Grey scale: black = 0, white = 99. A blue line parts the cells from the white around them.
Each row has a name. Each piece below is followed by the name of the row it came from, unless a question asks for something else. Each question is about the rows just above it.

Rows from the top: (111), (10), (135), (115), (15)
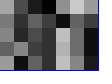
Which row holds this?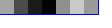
(111)
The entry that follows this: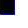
[56]
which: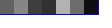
(115)
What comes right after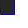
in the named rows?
[29]
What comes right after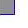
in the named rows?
[78]

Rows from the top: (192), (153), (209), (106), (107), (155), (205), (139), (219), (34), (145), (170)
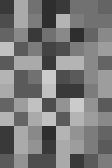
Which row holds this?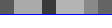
(107)
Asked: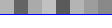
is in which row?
(219)
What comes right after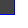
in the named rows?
[30]

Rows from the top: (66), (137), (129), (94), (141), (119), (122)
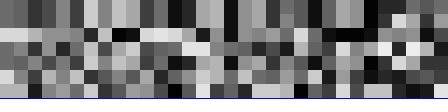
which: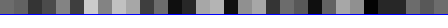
(66)
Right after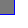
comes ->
[24]
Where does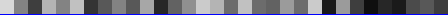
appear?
(119)

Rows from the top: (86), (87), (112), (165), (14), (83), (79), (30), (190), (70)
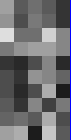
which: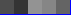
(83)
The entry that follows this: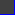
[47]

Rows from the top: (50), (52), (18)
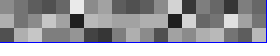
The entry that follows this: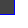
[21]
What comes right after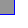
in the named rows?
[26]
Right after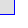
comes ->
[63]

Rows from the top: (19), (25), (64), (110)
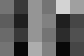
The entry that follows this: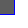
[12]
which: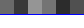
(64)
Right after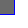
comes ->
[22]
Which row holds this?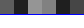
(25)
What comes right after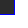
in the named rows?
[31]

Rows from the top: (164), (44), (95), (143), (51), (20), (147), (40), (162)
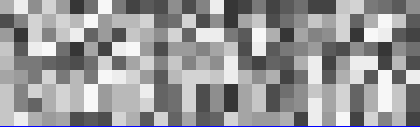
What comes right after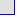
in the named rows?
[35]
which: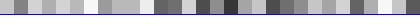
(147)

